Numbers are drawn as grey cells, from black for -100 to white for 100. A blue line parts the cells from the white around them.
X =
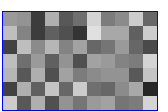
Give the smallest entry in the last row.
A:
-37
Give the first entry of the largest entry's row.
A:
49
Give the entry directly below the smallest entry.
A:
66
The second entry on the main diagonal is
3
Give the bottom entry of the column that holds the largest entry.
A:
21
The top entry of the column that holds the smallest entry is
-19
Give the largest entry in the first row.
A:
66
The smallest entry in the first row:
-53
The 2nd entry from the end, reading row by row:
-3
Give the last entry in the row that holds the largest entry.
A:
60
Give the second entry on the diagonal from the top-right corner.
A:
-25
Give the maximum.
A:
76
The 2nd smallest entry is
-59
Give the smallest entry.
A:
-70
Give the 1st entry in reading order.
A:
21
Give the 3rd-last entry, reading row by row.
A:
-8
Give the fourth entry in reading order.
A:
37
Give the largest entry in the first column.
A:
60
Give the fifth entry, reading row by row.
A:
-31
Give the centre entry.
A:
-37
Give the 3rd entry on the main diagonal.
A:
9

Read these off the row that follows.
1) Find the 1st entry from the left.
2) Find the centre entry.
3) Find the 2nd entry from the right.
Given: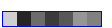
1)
62
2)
-54
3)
18
